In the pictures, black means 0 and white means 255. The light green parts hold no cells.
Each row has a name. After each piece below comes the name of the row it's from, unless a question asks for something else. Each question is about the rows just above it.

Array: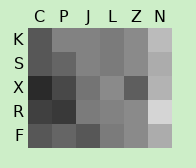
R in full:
[ 64  57 123 130 138 213]
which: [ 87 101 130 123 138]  S
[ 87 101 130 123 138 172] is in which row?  S
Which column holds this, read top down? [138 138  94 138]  Z
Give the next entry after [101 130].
[123]
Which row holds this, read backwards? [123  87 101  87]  F

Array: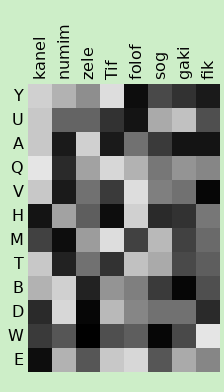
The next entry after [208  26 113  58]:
[20]
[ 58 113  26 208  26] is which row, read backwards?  A
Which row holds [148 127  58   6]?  B
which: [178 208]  B
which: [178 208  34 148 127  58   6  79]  B

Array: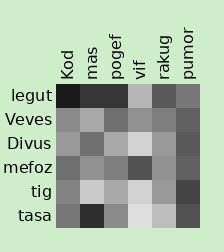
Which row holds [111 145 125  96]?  Veves
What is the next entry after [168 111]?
[145]
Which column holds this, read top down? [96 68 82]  pumor
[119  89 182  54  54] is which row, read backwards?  legut
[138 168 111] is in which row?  Veves

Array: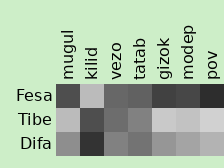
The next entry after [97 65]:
[71]
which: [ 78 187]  Fesa
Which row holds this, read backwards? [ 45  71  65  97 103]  Fesa
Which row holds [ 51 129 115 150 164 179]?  Difa

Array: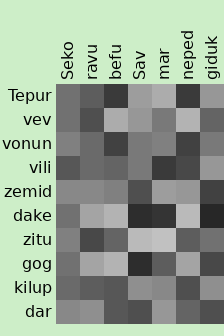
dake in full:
[113 164 179  45  52 186  39]
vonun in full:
[128 106  65 121 128  65 121]

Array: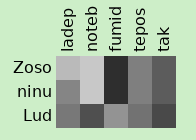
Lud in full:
[120  79 147 114  73]
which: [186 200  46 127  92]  Zoso

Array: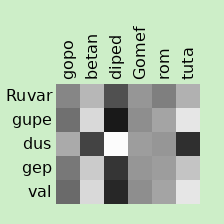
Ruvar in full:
[134 183  80 150 127 177]
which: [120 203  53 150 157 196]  gep

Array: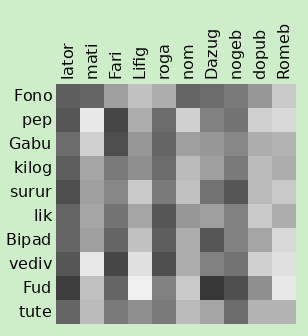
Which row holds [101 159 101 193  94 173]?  Bipad
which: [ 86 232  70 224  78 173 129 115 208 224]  vediv
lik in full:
[101 165 115 165  86 151 159 129 201 173]
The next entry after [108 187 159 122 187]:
[173]

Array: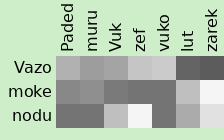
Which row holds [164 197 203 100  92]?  Vazo
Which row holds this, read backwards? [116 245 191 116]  nodu
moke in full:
[136 143 122 116 116 191 245]
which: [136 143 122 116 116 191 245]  moke
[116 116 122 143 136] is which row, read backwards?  moke

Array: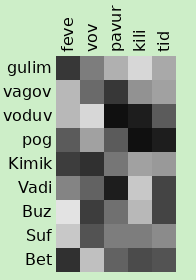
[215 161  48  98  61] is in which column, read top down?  vov
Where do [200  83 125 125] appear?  Suf
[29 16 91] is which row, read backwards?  pog
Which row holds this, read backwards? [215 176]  gulim

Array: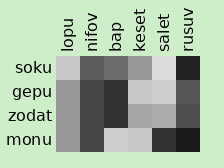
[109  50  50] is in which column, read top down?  bap
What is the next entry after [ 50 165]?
[172]
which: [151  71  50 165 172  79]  zodat
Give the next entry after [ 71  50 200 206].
[87]
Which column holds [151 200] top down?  keset

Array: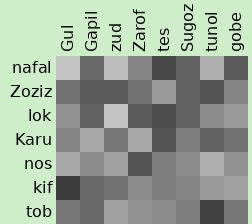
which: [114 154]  Zoziz
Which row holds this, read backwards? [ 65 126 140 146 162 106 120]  tob
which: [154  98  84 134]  Zoziz
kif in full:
[ 59 106 114 140 126 134 154 162]
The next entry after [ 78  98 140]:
[154]
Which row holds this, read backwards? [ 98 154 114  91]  Zoziz

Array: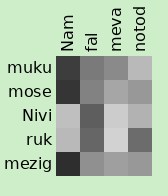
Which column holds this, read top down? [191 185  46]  Nam
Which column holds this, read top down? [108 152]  notod

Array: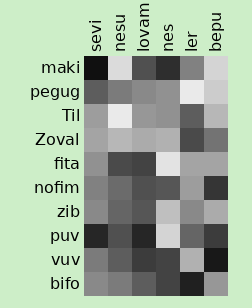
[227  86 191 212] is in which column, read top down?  nes
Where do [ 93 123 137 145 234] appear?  pegug
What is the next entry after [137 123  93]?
[67]
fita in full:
[145  74  67 227 164 164]

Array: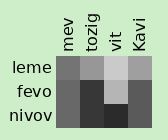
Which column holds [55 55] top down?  tozig
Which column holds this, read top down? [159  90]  Kavi
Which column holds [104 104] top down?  mev
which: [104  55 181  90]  fevo
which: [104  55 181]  fevo

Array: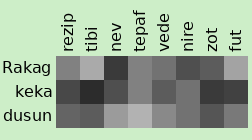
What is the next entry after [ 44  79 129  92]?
[114]
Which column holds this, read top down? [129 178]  tepaf
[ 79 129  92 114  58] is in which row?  keka
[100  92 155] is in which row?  dusun

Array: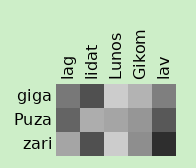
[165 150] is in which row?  Puza
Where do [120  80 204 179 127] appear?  giga
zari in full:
[165  80 204 142  46]
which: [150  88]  Puza

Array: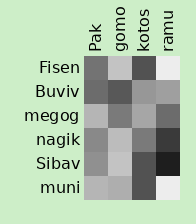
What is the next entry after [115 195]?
[82]
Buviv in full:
[108  88 151 159]
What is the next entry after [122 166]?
[108]
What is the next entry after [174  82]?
[237]
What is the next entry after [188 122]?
[58]
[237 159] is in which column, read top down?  ramu

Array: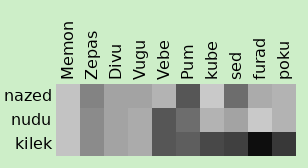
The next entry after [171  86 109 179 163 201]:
[179]
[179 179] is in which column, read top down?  poku
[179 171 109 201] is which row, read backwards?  nazed
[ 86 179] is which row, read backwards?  nazed

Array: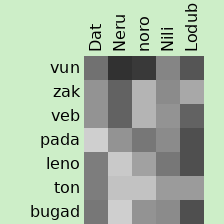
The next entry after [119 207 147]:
[139]
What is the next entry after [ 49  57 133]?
[85]

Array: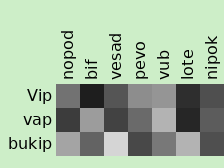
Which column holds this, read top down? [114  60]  nopod
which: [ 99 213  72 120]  bukip
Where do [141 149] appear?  Vip
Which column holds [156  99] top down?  bif
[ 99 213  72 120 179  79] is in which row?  bukip

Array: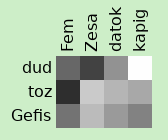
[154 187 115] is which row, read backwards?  Gefis
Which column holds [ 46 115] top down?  Fem
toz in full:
[ 46 202 181 168]
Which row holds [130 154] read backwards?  Gefis

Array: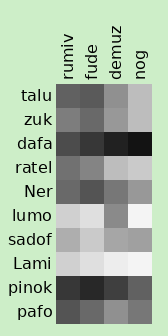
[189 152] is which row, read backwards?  zuk
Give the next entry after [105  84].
[119]
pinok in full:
[55 40 63 97]

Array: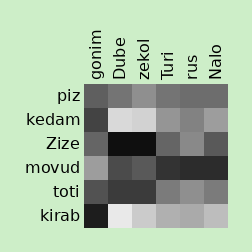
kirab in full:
[ 29 233 203 176 170 189]
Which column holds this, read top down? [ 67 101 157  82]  gonim
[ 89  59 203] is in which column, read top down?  zekol
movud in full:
[157  75  89  51  44  44]
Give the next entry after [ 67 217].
[210]
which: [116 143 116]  piz
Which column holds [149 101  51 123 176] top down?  Turi

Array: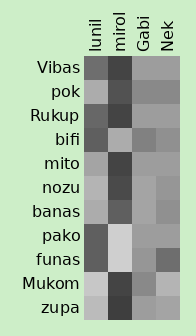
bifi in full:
[ 95 172 129 144]
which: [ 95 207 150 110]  funas
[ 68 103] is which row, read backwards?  Rukup
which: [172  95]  banas
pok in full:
[172  82 137 137]
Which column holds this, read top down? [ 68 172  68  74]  mirol

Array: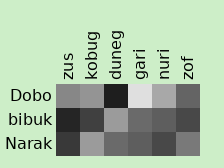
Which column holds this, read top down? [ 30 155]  duneg
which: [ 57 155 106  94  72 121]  Narak
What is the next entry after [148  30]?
[223]
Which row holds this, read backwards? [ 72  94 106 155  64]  bibuk

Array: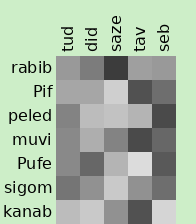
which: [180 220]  Pufe
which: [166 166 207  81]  Pif

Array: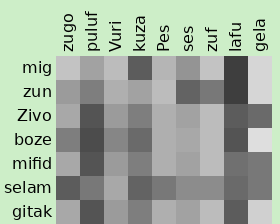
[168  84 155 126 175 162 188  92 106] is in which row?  Zivo
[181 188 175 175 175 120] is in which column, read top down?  Pes
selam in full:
[ 92 120 168  99 120 140 140 106 120]
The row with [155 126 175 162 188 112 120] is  mifid
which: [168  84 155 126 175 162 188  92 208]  gitak

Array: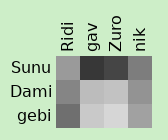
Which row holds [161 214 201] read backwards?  gebi
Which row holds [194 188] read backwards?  Dami

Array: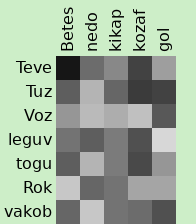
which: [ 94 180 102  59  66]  Tuz
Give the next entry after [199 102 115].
[165]
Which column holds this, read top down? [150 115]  Betes
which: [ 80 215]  leguv

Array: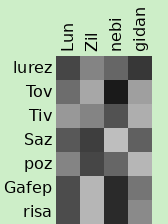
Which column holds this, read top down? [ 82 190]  nebi
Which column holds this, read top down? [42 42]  nebi
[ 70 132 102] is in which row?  lurez
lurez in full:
[ 70 132 102  55]
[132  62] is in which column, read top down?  Zil

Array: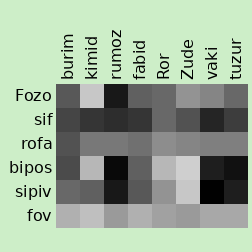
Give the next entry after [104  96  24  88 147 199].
[1]
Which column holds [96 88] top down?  fabid

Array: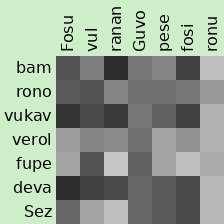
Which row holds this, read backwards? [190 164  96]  fupe
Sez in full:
[104 164 190 104  89  74 184]

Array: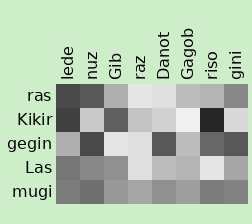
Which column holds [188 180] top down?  Gagob
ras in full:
[ 73  88 174 229 223 188 180 136]
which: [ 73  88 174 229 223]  ras
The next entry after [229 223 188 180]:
[136]
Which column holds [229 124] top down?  riso

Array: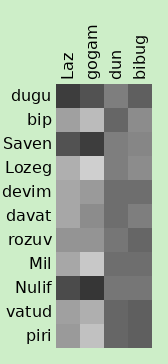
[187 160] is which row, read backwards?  bip
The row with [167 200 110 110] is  Mil
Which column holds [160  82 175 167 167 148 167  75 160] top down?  Laz
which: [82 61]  Saven

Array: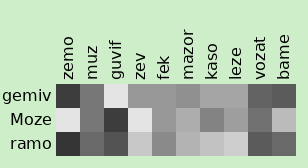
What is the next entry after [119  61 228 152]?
[173]
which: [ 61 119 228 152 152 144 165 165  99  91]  gemiv
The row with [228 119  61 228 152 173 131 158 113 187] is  Moze
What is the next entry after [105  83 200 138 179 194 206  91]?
[105]

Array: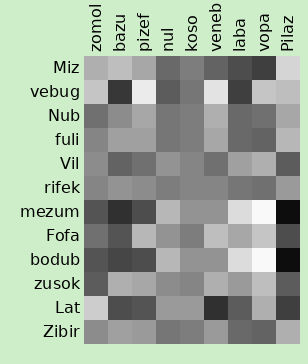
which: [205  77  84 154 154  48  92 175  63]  Lat
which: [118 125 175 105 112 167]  Nub
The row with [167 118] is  Nub
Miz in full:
[175 190 167 105 125  99  77  63 213]
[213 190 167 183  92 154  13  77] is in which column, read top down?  Pilaz

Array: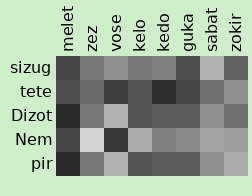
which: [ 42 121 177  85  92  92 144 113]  Dizot
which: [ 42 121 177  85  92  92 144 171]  pir
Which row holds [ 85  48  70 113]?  tete

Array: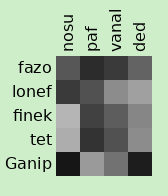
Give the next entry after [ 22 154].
[114]
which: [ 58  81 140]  lonef
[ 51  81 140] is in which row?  tet
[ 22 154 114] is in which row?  Ganip
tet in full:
[173  51  81 140]
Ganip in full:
[ 22 154 114  29]

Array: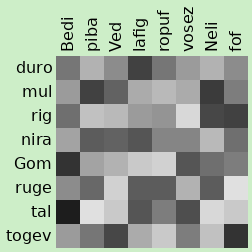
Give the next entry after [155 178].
[140]
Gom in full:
[ 51 163 178 201 209  85 111 125]
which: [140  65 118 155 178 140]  duro

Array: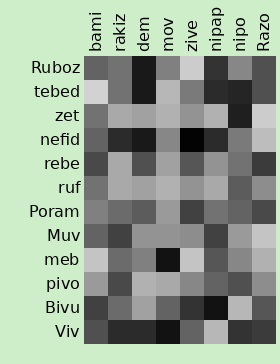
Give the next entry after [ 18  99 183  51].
[59]
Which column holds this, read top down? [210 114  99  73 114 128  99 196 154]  bami

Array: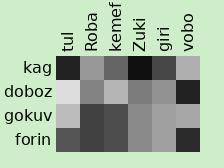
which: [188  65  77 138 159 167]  gokuv
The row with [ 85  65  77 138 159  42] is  forin
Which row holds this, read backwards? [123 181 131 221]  doboz
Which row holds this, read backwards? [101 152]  kag
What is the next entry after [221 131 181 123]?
[146]
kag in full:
[ 34 152 101  16  71 175]
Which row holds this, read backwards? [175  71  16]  kag

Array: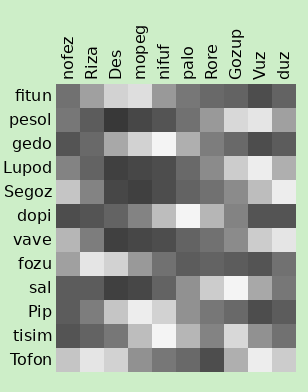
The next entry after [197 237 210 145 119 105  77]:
[92]
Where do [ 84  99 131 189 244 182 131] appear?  dopi
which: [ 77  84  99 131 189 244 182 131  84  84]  dopi
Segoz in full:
[197 131  71  64  77  99 113 139 189 237]
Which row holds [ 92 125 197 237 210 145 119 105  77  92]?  Pip
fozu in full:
[160 229 210 153 113  92  99  92  84 113]
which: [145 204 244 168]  sal

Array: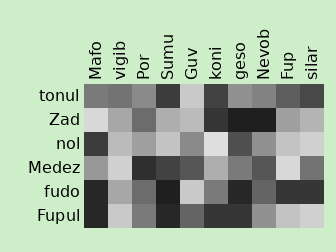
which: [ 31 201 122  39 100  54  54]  fudo
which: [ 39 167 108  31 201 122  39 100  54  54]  fudo
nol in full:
[ 60 187 159 195 138 223  80 145 195 208]
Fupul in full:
[ 39 201 122  39 100  54  54 145 195 208]

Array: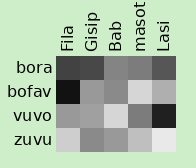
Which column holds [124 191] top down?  masot
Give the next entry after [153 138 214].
[175]
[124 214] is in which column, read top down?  masot
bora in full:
[ 66  72 132 124  86]
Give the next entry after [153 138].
[214]

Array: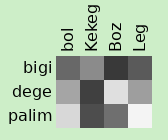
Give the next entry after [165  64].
[223]
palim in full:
[216  77 111 244]
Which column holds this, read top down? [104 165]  bol
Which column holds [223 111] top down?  Boz
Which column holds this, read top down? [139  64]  Kekeg

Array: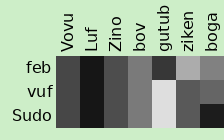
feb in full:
[ 71  22  77 122  55 172 129]
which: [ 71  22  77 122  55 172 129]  feb
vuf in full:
[ 71  22  77 122 222  89 101]
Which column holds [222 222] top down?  gutub
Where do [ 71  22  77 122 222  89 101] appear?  vuf

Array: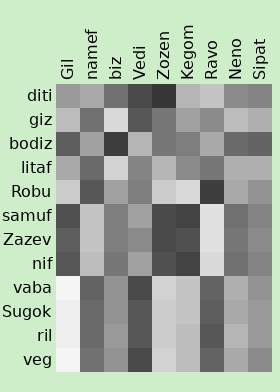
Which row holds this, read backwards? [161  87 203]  Robu
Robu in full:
[203  87 161 126 203 217  61 169 147]
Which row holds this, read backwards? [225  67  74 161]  samuf

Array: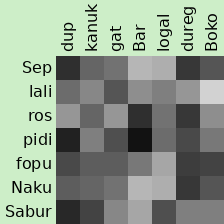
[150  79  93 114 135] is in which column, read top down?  gat
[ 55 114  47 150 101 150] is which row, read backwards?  ros

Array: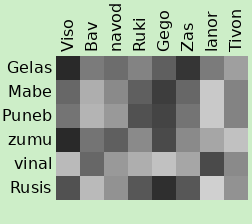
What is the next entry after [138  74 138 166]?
[193]
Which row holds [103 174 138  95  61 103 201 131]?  Mabe
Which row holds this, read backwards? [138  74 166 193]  vinal
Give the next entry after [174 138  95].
[61]
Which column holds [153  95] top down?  navod
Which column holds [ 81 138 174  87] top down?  Ruki

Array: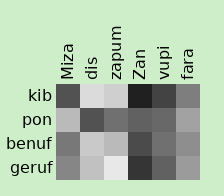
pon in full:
[186  82 112  97 104 162]
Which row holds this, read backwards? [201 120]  benuf
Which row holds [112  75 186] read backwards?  benuf

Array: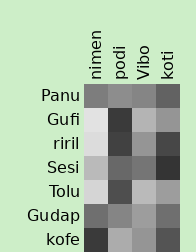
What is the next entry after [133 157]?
[111]
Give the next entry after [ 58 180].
[149]
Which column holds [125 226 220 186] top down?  nimen
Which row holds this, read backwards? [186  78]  Tolu
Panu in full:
[125 141 133  98]
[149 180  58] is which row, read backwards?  Gufi

